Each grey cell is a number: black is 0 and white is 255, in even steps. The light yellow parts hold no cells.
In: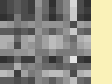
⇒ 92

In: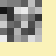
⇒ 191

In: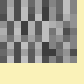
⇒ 131

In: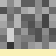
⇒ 181

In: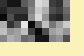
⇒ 78

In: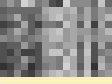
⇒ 153

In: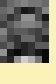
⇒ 10
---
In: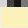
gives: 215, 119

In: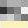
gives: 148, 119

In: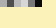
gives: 174, 10

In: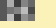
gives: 88, 116

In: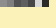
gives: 141, 41

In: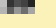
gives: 192, 165

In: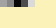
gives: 162, 218

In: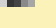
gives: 209, 166
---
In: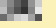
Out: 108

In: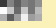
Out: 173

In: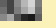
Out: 136

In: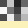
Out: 75

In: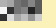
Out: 50

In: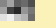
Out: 224

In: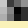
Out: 174

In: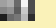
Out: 30

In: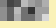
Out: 143

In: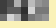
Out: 107
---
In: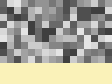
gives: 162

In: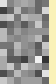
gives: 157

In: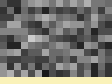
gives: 36

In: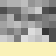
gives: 190

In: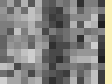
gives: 150

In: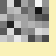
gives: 74

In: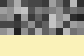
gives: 184

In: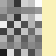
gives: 196
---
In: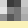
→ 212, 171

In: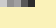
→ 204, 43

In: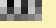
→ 211, 155

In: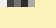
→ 242, 170

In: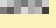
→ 215, 61

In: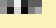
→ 140, 169

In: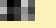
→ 132, 107

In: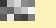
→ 54, 128

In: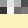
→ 154, 123
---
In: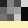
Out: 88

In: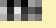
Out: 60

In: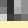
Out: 61

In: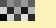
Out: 208

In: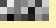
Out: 9

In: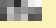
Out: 179
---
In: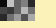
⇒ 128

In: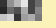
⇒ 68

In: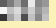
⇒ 136

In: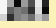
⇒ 233

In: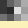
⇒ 130

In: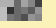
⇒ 133

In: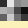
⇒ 137

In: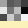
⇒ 102

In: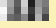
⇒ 147
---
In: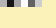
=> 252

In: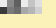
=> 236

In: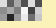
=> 80

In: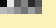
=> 132

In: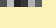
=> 54

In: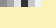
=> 50

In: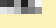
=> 29

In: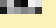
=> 9

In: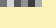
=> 145

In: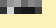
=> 106
